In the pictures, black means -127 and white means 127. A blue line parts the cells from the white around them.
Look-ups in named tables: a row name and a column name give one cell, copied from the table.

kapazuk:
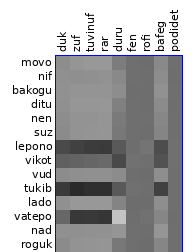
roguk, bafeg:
6
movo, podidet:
-16
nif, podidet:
-17
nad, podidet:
-16
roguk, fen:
-16
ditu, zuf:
22
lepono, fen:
-17
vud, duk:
12
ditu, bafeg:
11

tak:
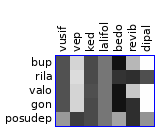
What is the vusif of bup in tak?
-46
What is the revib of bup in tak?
55
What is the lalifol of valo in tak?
-9
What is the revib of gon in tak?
-81
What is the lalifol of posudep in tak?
-9
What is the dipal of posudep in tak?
19
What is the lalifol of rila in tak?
-9
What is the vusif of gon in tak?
-46
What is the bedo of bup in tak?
-109
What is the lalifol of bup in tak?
-9
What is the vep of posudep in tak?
-65
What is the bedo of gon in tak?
-109
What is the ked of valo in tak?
-48

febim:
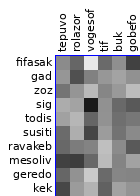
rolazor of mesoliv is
-66
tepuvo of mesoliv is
-62
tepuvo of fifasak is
11
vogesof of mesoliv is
-23
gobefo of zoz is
60
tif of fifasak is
-21
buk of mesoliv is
4
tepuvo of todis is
33
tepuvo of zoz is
-11
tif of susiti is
28
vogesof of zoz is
58
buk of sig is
-22
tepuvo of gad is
22

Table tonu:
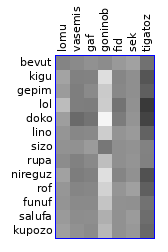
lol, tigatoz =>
-70
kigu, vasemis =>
1
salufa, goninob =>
47
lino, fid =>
20
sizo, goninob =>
-8
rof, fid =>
21
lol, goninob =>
76
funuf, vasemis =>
10
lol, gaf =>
-2
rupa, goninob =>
62
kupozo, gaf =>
11
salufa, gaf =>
14
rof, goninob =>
82
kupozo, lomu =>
31
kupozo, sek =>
24

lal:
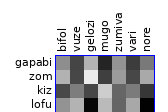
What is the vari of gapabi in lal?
-67
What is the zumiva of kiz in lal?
-25
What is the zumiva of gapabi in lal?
19
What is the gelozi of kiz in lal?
-56
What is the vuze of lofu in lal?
51
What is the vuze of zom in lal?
-56
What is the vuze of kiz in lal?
-2

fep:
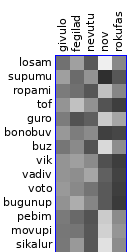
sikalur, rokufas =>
12
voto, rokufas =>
-65
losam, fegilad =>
32
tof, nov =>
-44
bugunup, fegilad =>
45
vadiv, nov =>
-31
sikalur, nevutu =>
-40
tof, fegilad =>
65
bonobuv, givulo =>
24
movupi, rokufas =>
21
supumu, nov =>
-80
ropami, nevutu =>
-41
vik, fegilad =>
31
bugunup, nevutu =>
5

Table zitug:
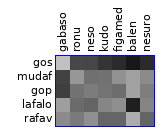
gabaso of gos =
65
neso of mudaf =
-15
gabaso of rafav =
11
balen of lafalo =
-96
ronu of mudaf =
23
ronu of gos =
-56

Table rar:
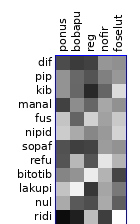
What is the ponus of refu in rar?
-43
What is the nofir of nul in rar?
42
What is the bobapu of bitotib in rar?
19
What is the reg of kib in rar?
-86
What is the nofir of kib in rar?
-26
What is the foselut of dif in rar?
16
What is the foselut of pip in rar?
24
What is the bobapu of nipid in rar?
42
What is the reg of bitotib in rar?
108
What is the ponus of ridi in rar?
-115
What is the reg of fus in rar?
81
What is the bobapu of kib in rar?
-24
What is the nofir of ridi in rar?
-65
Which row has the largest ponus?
nipid

